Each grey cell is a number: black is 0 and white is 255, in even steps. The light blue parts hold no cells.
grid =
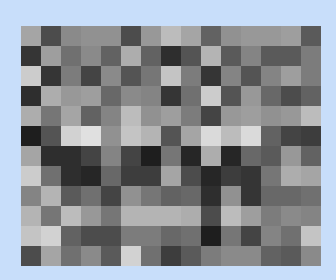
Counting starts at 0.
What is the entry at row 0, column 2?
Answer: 138
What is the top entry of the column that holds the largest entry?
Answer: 145
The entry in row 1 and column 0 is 53
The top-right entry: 90
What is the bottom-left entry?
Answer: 76
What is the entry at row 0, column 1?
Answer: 76
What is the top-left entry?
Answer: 165
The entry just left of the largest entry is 210
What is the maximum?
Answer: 224
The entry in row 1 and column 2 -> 112
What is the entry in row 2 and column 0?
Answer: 204
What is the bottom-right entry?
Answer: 138
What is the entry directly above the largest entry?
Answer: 98
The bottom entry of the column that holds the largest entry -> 138
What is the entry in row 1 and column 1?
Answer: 158

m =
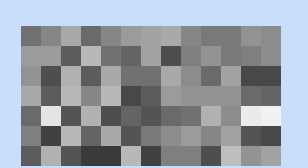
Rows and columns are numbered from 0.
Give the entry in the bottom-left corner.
92
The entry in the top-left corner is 113
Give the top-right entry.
140
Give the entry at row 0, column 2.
169
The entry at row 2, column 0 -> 147
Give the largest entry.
241
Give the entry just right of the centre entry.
155
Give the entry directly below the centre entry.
84
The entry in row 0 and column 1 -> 134
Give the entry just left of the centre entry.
72
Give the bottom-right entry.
162
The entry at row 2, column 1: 78
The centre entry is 92
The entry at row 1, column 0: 155

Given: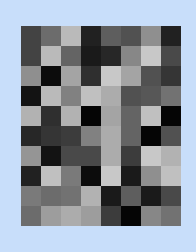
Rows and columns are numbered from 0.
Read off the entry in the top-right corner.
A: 33
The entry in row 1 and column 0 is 67
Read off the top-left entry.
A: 67
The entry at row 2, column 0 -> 143
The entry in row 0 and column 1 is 108
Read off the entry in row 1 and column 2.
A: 100
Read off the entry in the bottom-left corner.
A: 108
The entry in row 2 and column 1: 12
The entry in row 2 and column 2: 164
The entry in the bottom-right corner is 114
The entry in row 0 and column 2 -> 186

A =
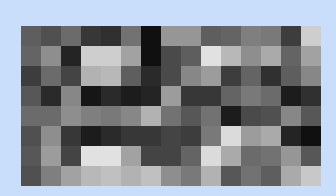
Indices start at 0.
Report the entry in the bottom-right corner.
200
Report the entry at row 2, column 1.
107
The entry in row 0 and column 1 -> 80
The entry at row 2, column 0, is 61
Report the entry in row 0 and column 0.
94
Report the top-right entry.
206
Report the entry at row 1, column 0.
100
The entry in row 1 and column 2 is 36
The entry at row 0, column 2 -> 107
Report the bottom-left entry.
80

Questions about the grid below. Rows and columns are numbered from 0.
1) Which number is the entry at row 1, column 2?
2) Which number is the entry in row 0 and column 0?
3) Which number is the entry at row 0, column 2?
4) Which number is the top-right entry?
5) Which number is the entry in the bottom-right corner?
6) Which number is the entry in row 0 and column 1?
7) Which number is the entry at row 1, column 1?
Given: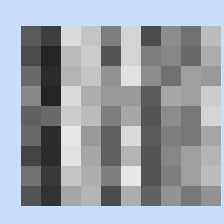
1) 188
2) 90
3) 218
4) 188
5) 146
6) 63
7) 36

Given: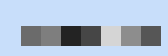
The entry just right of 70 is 213
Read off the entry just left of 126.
107
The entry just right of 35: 70

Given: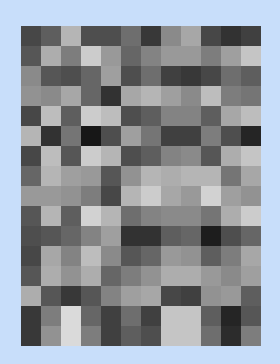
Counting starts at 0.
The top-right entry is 64
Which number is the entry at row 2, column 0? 138
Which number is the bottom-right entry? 125
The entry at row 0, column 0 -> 71
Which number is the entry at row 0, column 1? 94
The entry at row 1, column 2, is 125
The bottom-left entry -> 56
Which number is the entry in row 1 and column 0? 86
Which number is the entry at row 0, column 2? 181
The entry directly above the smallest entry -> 204
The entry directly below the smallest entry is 204
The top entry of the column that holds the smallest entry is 78
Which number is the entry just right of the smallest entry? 78

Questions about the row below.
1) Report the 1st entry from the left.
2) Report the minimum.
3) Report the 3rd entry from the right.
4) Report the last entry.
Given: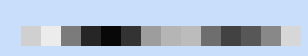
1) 208
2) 8
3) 87
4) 215

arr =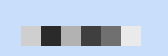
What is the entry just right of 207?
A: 42
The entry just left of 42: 207
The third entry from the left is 178

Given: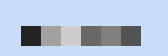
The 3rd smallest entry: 104
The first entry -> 35
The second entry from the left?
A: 161

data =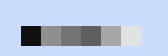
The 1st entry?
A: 16
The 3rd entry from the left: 116
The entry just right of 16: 143

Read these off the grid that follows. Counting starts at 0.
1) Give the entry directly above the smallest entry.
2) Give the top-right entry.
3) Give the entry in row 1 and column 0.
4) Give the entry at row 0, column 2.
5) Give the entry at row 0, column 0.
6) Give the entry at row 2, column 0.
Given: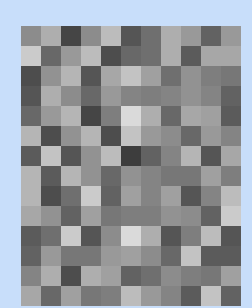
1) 195
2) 153
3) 203
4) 69
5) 140
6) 77
